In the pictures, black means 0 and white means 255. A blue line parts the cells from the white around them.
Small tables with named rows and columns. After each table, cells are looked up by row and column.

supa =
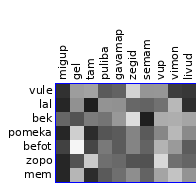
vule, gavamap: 98
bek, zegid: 221
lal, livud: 47
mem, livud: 147
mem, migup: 38
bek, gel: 83
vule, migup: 49
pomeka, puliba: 85
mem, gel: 182
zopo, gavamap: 105
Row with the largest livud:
bek

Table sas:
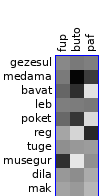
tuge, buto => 152
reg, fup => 165
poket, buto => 54
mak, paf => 183
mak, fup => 163
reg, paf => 40
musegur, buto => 230
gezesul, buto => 121
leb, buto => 124
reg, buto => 213
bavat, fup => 102
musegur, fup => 47
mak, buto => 153
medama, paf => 60
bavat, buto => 46

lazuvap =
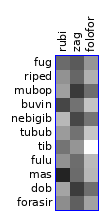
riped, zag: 102
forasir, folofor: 162
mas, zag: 107
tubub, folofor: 198
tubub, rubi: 155
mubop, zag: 58
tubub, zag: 114
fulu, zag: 109
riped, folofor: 176
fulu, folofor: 186
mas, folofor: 183
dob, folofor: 110
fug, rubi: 107
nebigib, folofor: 116
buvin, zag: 114
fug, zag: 90
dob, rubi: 164

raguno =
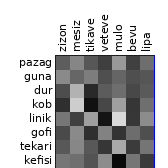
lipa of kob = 111
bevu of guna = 79
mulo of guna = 101
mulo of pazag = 153
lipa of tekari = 117
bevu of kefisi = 118
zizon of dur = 77
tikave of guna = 125
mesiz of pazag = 134
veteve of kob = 71
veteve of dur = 92
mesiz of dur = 178
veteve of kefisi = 140
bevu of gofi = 109
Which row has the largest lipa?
linik

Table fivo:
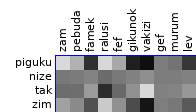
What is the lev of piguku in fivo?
55
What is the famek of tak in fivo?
155
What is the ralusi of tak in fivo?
44
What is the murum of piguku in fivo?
115
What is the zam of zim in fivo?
161
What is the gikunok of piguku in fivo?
31
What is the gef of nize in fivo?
125
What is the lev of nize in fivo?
129
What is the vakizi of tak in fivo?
216
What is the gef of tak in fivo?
129
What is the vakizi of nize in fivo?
143
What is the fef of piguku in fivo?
168
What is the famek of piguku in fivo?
48
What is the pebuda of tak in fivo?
110
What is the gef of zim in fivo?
126
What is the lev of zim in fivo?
89
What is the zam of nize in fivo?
120
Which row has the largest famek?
tak

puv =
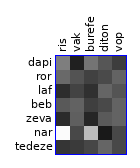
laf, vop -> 84
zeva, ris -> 43
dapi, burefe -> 116
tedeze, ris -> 53
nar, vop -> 72
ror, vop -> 99
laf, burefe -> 48
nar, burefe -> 188
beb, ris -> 89
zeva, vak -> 95
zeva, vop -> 99
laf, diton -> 101
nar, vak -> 72
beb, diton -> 73
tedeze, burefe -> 70
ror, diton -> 74
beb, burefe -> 63
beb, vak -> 98
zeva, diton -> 90
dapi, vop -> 61
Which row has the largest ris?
nar

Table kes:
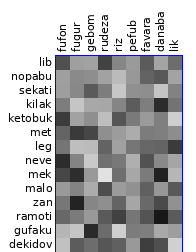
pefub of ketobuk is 122
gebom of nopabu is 142
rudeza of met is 143
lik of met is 141
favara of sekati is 142
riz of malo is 155
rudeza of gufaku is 108
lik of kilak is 115
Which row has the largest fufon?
dekidov

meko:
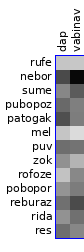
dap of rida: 146
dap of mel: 197
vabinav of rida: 112
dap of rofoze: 194
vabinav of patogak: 125
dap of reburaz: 112
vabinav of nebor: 8
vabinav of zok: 180
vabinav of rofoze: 136
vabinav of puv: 115
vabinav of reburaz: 75
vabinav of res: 135
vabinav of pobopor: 124
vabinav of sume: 91
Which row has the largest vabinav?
mel

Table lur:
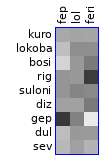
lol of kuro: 164
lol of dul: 153
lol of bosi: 152
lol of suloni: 133
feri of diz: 122
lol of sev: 160
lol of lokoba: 142
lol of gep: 130
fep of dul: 189
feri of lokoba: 143
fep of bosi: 212
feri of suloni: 137
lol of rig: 153
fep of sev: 184
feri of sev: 179
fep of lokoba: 191
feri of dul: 154
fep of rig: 149
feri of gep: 234
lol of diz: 161
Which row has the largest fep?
bosi

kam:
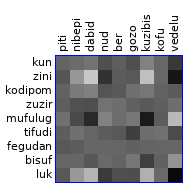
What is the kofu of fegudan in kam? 101
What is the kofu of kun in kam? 103
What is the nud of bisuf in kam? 105
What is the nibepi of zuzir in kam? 81
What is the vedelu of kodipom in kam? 90
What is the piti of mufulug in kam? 112
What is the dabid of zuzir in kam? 79
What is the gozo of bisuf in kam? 118
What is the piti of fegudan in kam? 88
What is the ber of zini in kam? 91
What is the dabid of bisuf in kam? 87
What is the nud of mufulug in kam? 130
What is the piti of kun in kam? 100
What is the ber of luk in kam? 79
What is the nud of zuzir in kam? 114
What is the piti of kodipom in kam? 98
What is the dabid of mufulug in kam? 41
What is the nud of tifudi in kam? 93
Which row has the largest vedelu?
mufulug

